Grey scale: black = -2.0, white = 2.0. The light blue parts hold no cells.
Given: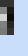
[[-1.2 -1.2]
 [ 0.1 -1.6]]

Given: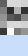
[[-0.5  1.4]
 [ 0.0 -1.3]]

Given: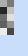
[[ 0.7 -0.1]
 [-1.4  1.0]]

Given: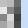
[[1.0 0.9]
 [1.6 0.1]]

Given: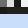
[[-0.3  1.5]
 [-1.6 -1.5]]

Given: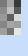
[[-0.1  0.6]
 [ 0.2  1.0]]
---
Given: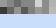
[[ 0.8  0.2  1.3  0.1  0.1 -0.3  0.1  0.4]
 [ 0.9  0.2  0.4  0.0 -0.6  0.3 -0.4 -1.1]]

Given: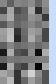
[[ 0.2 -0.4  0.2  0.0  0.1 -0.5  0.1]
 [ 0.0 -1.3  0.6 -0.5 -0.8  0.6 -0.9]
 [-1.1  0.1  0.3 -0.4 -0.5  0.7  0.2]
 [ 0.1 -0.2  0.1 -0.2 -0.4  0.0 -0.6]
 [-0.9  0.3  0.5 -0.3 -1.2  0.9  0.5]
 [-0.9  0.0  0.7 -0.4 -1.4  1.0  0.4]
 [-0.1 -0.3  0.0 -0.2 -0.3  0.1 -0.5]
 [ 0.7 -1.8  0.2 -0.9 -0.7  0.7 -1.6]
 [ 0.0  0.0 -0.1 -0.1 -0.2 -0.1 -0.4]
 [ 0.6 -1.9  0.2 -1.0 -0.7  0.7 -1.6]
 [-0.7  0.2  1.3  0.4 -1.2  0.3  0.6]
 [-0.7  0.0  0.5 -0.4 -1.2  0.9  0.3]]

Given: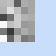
[[ 0.6  0.7 -0.5  1.0  0.9]
 [ 0.6  0.3  1.0  1.5  0.8]
 [ 0.7  0.8  1.2 -0.2 -0.9]
 [ 0.5  0.4  1.2  1.0  1.9]
 [ 0.5  0.7  0.3 -1.1 -0.1]
 [ 0.1 -0.1  1.0 -0.4  1.9]]

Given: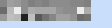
[[ 0.0  0.1  0.1  0.2  0.2  0.2  0.0  0.1  0.0  0.2  0.4  0.5  0.1]
 [ 0.7  1.7  0.2  0.2  0.3  0.6  0.6  0.6  0.7  0.2  1.7  0.9 -0.3]
 [-0.2 -0.3  0.3  0.5  0.5  0.1 -0.2 -0.6  1.0 -1.5  0.9  1.0  0.4]]

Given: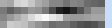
[[-0.5 -0.4 -0.3  0.0  0.1 -0.2  0.1  0.1  0.5  0.7  1.1  1.4  1.3  0.6
   0.7]
 [ 0.4  0.4 -0.1 -0.7 -1.3 -1.7 -1.5 -0.8 -0.1  0.3  0.4  0.0 -0.2 -0.5
  -0.1]
 [ 0.6  0.6  0.5  0.4  0.4  0.5  1.4  1.6  1.9  1.7  1.4  1.0  0.7  0.4
   0.1]
 [-0.4 -0.7 -0.8 -0.7 -0.5 -0.2 -0.2 -0.3  0.1  0.3  0.6  1.0  1.1  1.2
   0.4]]

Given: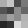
[[-0.1 -0.8  1.1  0.7]
 [-0.4  0.2 -1.0 -0.7]
 [ 0.8  0.2  0.5  0.0]
 [ 0.9  1.4 -1.2 -1.4]]

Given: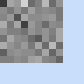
[[ 0.3 -0.3  0.9  0.0 -0.3  1.3  0.4  0.6 -1.1]
 [-0.1  0.1  0.2  0.1  0.5 -0.1  0.3 -0.1  0.2]
 [-0.1  0.4  0.3  0.2  0.2  0.6 -0.7  0.4  0.1]
 [ 0.1  0.2 -0.3  0.1  0.4 -1.0  0.6 -0.1  0.7]
 [ 0.6  0.0  0.3  0.1  0.3 -0.2  0.0  0.0  0.3]
 [ 0.6 -0.1  0.3 -0.6 -0.3  0.1  0.2  0.6 -0.2]
 [-0.3  0.9 -0.3  0.6 -0.1  0.4  0.1  0.3  0.7]
 [ 0.3 -0.4  0.6 -0.1  0.2  0.2  0.3  0.2 -0.5]
 [-0.4  0.0  0.1  0.6  0.5  0.1  0.2  0.0  0.0]]

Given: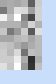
[[ 1.2 -0.5  0.8  0.6  0.7  0.6]
 [ 1.3  0.5  1.4  1.5  0.7 -0.1]
 [ 1.3 -0.9  0.1  2.0  1.0  1.8]
 [ 0.8  1.3  0.4  0.8  0.8  0.8]
 [ 1.5 -0.6  1.2  0.4 -0.1  1.1]
 [ 0.9  0.6  1.0  0.9  0.6  0.6]
 [ 0.9  0.7  0.4  0.7  1.0  1.1]
 [ 0.9  1.0 -0.2  1.4  0.9  1.2]
 [ 0.7 -1.3  0.7  1.7  1.2  1.2]
 [ 1.0 -1.2  0.4  2.0  1.1  1.5]]

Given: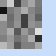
[[-0.1  0.6  0.2 -1.0  1.2  0.3]
 [-0.2  0.1  0.7  0.2 -0.1 -1.7]
 [-0.5  0.2 -1.0  0.2 -0.3  0.8]
 [ 0.1  0.3 -1.0  0.3 -0.2  0.2]
 [ 1.5 -0.1  0.4 -0.6  0.7  0.2]
 [-1.3  0.7  0.1 -0.2  0.4  0.0]
 [ 0.6  0.0  0.0 -0.6  0.5  0.9]]
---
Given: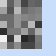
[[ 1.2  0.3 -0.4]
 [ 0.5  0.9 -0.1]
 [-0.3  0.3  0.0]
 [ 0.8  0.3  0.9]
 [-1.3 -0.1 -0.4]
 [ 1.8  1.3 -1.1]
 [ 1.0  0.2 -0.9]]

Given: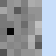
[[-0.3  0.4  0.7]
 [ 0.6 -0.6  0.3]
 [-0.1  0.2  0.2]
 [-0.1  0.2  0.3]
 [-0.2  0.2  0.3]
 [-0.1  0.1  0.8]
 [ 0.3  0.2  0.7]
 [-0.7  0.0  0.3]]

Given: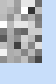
[[ 1.0  0.5  1.6]
 [ 1.0  0.4 -1.2]
 [ 0.9  1.2  0.7]
 [ 2.0  1.6  1.3]
 [-0.1 -0.2  1.2]
 [-0.6  0.2  0.9]
 [ 1.0 -1.0  0.1]
 [ 1.8  0.8  0.9]
 [ 0.2  0.5  0.0]]

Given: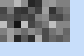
[[ 0.3  0.9 -1.4  0.3  0.0]
 [-0.9 -1.1 -0.5  0.5 -0.5]
 [-0.7 -1.0 -1.0  0.2 -0.9]
 [ 1.0 -1.7 -0.9 -0.1  0.1]
 [ 0.0  0.1  0.2 -0.8  0.1]
 [-0.4 -1.4 -1.3 -0.8 -0.6]]

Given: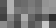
[[-0.6 -0.4 -0.1  0.3]
 [-0.8 -0.1  0.0  0.4]
 [-1.0 -0.6 -0.4 -0.5]
 [ 0.2 -0.8 -0.6  1.1]]

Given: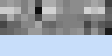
[[ 0.3  0.3  0.4  0.7  0.3  0.2  0.3  0.4]
 [ 1.2  0.9  0.5  1.3  0.5  0.2  1.3  1.2]
 [-0.2  0.0  0.1  0.5  0.0  0.0 -0.2  0.0]
 [-0.9 -0.4  0.1 -0.3 -0.1  0.0 -0.9 -0.6]
 [-0.5 -0.2  0.4  0.0  0.2  0.2 -0.5 -0.3]]
